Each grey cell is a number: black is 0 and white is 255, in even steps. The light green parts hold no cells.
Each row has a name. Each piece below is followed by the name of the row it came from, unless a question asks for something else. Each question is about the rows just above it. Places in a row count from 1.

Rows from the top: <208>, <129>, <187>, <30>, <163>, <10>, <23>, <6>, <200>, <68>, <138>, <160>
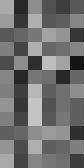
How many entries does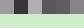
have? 6
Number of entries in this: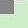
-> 1
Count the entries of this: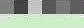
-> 6
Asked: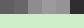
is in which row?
<68>

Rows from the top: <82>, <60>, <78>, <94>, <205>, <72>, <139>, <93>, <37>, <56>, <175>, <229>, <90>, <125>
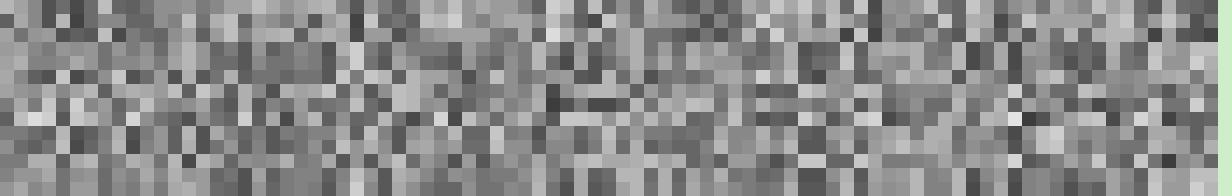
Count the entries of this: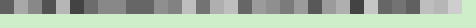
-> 33
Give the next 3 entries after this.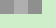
[ 88 162 168]

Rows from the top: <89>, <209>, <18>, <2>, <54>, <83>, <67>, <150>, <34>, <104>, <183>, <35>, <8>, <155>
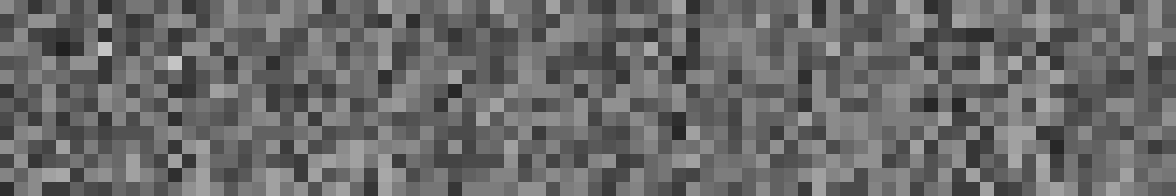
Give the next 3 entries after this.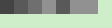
[ 75  89 104]
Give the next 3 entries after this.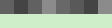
[125 125  89]
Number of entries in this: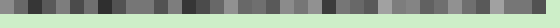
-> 39
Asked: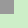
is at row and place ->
<150>, 29

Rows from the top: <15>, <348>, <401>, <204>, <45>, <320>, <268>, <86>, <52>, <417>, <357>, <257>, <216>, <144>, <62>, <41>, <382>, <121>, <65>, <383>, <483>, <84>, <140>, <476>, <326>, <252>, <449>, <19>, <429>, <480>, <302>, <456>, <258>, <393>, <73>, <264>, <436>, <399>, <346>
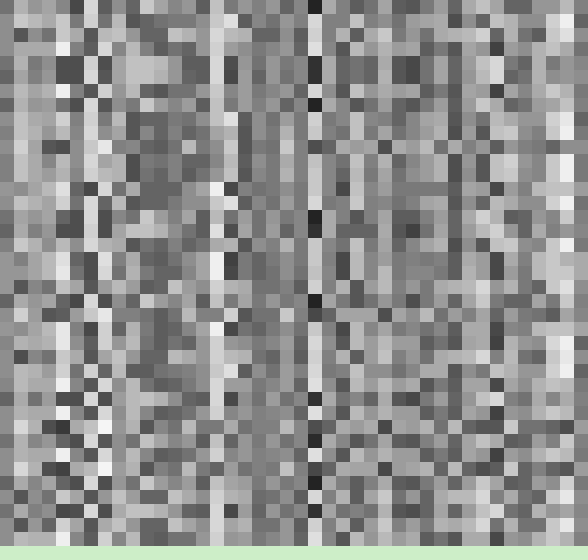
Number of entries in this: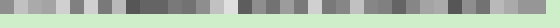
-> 39
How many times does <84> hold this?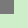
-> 8
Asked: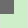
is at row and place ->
<264>, 19
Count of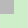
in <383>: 4

